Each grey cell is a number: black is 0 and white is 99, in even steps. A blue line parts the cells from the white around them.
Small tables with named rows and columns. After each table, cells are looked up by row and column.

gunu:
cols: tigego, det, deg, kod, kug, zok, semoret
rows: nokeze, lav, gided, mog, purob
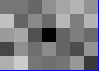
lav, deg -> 53
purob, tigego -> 68
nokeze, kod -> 56
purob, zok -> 59
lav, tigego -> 75
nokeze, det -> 46
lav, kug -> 71
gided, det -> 65
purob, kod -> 43
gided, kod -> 1
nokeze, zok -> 70
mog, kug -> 39
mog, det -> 56
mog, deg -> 43
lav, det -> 39
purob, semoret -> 22
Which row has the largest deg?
lav

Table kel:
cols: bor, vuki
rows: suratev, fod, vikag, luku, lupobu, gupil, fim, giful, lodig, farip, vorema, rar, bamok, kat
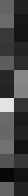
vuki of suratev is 13
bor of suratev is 39
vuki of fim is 51
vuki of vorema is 7
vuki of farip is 13
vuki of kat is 13
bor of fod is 41
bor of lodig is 41
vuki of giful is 20

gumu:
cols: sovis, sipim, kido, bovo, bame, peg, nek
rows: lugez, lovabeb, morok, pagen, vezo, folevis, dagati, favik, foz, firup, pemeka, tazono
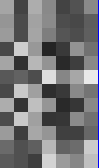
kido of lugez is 67
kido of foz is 62
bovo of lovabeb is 54
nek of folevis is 91
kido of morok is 64
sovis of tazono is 35
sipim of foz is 78
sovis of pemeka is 41
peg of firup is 25
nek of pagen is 44
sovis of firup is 60

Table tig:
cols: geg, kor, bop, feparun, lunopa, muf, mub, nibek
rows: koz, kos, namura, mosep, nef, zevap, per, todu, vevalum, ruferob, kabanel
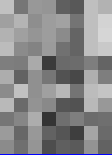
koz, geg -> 75
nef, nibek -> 39
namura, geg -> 69
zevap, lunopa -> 32
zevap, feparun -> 46
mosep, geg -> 73
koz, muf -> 34
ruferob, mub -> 64
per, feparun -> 62
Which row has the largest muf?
vevalum

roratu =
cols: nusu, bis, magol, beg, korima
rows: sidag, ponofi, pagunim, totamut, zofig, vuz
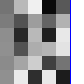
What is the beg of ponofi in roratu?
39
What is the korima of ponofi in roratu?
69
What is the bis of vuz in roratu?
91
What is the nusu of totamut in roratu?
56
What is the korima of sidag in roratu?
34
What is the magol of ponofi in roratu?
61
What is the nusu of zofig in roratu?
54
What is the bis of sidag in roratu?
72
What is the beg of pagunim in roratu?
12
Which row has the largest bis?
vuz

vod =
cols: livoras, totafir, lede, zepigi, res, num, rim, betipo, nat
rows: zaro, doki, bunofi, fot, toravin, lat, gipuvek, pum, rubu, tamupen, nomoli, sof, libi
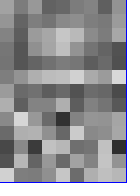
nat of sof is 57
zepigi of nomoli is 75
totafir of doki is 39
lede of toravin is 39
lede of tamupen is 69
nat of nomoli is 18
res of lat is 74
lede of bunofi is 60
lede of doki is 49
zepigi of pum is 51
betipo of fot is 39
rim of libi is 68
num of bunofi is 72
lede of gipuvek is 44
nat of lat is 84

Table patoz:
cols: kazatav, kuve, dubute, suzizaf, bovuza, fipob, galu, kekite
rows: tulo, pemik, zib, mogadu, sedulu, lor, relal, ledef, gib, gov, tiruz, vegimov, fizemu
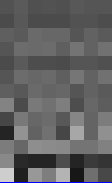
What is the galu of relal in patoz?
38
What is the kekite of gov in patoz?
56
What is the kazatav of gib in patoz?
27
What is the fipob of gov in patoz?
65
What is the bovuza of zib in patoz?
40
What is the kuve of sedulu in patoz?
35
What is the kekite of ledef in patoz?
36
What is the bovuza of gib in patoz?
34
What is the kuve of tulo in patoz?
35
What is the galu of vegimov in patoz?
23
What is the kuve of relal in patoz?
34
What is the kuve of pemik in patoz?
34
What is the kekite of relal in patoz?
35
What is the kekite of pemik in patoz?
30
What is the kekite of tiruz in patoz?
50
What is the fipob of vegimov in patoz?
14

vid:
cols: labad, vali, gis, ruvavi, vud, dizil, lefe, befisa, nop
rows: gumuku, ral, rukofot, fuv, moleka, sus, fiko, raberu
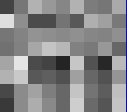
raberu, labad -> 22
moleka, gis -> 29
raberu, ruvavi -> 53
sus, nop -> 58
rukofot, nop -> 56
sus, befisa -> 32
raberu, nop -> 76
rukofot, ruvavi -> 55
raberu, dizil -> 80
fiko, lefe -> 45
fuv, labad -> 44
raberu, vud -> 40
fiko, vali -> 54
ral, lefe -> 68
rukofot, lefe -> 52
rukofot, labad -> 46
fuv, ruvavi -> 76
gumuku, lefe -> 48
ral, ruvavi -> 29
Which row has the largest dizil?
raberu

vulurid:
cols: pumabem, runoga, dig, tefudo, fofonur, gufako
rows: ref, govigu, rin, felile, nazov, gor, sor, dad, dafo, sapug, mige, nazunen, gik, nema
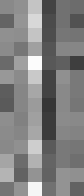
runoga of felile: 46
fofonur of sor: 53
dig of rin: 76
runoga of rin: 55
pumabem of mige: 53
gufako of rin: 45
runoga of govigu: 58
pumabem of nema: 45

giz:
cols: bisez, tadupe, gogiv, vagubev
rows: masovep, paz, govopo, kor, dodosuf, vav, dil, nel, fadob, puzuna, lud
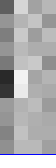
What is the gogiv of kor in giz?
67
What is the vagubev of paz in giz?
58
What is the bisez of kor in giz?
58
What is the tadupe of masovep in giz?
83
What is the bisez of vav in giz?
16
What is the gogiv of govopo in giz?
61
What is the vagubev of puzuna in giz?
67
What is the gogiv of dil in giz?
68
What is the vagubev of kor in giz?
67
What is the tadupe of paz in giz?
70
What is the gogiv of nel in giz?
73
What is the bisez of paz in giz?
58
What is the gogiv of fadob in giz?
68
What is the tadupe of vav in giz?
94

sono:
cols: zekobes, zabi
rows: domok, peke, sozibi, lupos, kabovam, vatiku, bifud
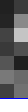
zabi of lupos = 31
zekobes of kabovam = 33
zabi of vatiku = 41
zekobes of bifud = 25
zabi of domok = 23
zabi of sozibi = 76
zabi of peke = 53
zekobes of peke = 14
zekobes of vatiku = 47
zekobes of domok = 13
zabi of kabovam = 12
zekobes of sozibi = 26
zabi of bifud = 44
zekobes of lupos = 22

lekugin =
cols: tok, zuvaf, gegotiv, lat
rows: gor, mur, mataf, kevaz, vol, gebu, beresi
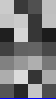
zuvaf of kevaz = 38
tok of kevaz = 25
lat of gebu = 66
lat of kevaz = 28
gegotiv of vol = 68
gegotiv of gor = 31
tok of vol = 50
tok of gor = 79
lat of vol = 47
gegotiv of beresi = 77
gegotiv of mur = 21
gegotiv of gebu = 20
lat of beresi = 30
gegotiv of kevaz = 39
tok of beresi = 33
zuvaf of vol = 59
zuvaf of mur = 79
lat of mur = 75

